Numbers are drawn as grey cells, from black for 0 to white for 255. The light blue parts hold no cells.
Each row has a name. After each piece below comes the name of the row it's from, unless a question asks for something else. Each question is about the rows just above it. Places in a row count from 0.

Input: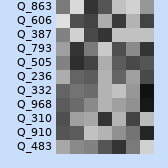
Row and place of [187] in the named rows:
Q_310, 6
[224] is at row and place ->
Q_606, 0
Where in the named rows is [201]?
Q_793, 3
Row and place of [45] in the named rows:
Q_505, 1
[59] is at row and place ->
Q_606, 4
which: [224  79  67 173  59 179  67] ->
Q_606

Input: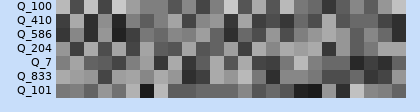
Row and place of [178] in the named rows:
Q_101, 5
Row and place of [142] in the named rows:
Q_410, 3
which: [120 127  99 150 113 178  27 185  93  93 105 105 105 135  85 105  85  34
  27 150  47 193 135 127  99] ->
Q_101
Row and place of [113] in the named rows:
Q_101, 4

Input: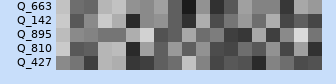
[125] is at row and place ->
Q_895, 11
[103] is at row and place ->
Q_663, 2

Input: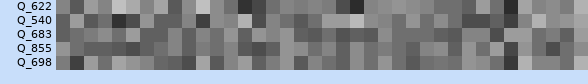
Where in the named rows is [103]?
Q_698, 7
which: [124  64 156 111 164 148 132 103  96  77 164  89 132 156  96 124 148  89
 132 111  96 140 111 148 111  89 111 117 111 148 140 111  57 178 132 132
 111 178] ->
Q_698
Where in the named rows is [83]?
Q_683, 20
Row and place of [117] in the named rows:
Q_698, 27
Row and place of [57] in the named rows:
Q_698, 32
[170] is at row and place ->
Q_622, 5

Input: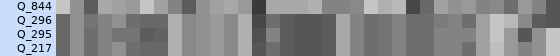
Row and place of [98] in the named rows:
Q_295, 7
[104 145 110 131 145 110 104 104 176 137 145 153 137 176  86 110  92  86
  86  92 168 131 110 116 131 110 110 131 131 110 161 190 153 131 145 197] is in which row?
Q_217
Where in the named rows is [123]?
Q_296, 27
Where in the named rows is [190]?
Q_217, 31
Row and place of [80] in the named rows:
Q_295, 14

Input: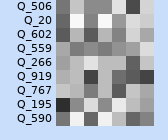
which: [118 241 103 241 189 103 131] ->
Q_590
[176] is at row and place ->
Q_919, 0
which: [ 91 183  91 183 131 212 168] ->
Q_602
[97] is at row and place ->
Q_266, 5
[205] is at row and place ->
Q_20, 6

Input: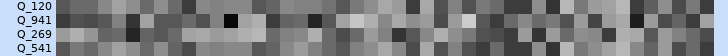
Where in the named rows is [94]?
Q_120, 42
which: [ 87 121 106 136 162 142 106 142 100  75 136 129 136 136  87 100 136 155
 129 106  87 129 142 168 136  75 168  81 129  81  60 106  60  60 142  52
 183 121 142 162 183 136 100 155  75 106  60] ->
Q_541
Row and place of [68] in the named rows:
Q_941, 38
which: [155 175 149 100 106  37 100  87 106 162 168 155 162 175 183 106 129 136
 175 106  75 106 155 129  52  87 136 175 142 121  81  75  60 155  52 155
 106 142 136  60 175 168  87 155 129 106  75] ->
Q_269
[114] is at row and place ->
Q_120, 19
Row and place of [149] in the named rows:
Q_269, 2
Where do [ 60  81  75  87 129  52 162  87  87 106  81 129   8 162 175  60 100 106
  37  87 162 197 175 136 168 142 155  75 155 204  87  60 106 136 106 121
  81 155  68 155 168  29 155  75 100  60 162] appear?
Q_941

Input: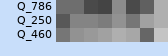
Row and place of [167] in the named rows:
Q_460, 5
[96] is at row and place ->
Q_786, 6
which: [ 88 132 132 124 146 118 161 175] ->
Q_250
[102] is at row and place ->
Q_460, 6
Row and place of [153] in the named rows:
Q_460, 2
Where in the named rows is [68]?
Q_786, 3

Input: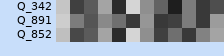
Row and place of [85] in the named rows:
Q_891, 2
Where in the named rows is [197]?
Q_342, 0
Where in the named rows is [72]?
Q_852, 1
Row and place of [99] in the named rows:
Q_342, 7

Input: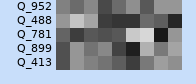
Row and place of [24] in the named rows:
Q_781, 7
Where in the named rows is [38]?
Q_488, 8
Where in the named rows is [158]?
Q_413, 7

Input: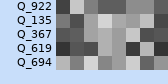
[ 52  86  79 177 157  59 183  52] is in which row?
Q_619
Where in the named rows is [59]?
Q_619, 5
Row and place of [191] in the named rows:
Q_135, 6
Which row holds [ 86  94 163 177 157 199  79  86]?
Q_367
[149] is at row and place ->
Q_694, 7
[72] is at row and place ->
Q_135, 7

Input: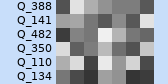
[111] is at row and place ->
Q_350, 4
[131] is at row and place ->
Q_482, 1
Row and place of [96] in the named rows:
Q_350, 1

